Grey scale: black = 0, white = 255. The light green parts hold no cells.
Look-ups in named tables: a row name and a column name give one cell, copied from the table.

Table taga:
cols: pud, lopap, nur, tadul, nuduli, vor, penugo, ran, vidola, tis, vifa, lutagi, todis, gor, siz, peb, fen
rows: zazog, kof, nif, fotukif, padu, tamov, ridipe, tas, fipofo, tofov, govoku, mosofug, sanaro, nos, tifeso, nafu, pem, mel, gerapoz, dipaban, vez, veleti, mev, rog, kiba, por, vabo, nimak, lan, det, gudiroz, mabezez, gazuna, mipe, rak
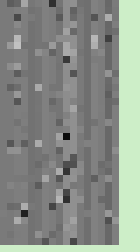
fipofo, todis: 111
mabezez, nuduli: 114
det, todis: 111
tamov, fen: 126
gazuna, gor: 129
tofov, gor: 129
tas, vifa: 163
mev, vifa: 86
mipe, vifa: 148
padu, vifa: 105
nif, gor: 84
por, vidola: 87
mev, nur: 126
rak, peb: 104
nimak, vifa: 144
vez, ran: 125
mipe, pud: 122
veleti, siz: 124
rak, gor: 129

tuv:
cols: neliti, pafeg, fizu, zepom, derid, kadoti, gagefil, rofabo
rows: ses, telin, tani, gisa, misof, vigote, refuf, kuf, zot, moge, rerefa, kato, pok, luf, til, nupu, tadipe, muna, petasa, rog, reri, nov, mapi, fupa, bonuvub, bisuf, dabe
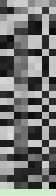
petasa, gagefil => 187
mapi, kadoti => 102
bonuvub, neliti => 171
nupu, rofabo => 199
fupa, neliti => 184
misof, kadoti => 21
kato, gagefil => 177
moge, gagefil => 17

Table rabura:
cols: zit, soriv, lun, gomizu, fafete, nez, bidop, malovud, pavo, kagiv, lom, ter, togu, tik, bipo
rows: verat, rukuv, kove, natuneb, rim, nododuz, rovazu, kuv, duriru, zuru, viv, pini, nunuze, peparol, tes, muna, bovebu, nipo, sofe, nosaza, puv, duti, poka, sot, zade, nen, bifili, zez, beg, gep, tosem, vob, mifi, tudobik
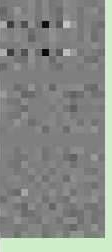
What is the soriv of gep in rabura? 130
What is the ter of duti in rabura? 141
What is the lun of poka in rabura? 117
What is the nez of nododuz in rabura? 122
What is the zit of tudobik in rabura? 133
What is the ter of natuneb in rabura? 121
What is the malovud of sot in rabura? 135
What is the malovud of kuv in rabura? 128
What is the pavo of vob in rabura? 116
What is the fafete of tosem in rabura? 111
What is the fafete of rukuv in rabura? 136
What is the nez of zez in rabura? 130
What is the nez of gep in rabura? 123
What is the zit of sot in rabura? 129
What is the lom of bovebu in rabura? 120
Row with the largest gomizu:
zez

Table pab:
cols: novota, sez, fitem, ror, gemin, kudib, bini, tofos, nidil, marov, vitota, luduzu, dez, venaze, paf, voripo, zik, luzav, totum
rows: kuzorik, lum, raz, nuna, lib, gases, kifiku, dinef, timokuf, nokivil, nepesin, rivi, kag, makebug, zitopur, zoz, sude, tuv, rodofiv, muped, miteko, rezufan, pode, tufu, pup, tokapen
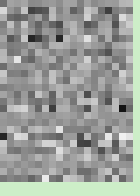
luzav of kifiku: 170
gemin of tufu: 143
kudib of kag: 153
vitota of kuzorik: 162
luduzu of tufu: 135
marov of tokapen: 201
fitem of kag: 144
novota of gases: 165
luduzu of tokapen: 173
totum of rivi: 149
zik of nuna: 82
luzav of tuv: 158
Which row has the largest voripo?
muped

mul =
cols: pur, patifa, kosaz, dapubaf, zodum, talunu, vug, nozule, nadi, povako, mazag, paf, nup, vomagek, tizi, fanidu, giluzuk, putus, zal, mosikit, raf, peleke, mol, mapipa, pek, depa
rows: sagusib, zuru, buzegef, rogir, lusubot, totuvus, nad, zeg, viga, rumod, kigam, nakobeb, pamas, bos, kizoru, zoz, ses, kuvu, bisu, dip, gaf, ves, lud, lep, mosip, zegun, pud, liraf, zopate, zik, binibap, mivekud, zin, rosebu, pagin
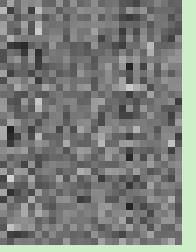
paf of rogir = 134
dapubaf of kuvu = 112
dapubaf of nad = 42
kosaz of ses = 91
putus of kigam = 103
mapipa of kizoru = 124
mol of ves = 111
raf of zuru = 147
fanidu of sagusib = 113
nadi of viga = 116
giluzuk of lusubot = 116
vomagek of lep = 115
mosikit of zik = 103
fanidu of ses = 123
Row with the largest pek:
gaf

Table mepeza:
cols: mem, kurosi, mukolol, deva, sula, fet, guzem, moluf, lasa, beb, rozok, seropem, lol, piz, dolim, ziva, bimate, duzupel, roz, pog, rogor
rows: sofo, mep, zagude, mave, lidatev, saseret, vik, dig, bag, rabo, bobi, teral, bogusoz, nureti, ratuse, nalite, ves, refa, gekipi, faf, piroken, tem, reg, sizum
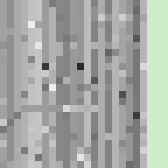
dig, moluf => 177
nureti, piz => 130
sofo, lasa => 135
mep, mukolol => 170
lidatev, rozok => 153
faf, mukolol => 170
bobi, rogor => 180
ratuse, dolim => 173
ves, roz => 150
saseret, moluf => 177
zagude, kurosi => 143
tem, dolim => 173
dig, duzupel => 164
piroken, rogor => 180
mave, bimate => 180
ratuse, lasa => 135
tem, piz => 130
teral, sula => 169

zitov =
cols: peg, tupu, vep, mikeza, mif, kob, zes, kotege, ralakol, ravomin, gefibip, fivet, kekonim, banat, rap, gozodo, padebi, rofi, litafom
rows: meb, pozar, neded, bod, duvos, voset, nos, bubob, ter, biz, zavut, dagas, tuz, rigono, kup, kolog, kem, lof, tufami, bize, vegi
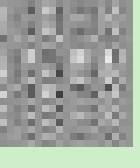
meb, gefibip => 142
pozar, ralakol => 98
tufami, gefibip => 147
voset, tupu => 150
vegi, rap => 145
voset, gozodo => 129
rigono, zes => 209
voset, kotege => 140
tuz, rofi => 120
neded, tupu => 145
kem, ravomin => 146
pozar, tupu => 152
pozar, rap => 165

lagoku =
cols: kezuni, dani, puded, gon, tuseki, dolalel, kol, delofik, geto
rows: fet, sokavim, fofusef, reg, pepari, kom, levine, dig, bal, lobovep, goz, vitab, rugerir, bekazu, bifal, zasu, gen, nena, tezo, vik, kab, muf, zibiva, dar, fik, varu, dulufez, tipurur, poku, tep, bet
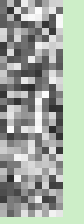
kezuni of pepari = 216
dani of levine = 150
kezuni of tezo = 83
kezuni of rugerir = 87
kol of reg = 54
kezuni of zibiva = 158

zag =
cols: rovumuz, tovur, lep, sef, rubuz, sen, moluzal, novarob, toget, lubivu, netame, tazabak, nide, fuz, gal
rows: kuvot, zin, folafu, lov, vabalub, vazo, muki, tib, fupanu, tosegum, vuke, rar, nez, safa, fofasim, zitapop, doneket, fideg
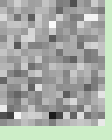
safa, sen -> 133
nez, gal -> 173
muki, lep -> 88
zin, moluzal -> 182
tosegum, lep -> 143
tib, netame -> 168
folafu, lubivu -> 163
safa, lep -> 101
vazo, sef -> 210
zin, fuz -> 146
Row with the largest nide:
folafu

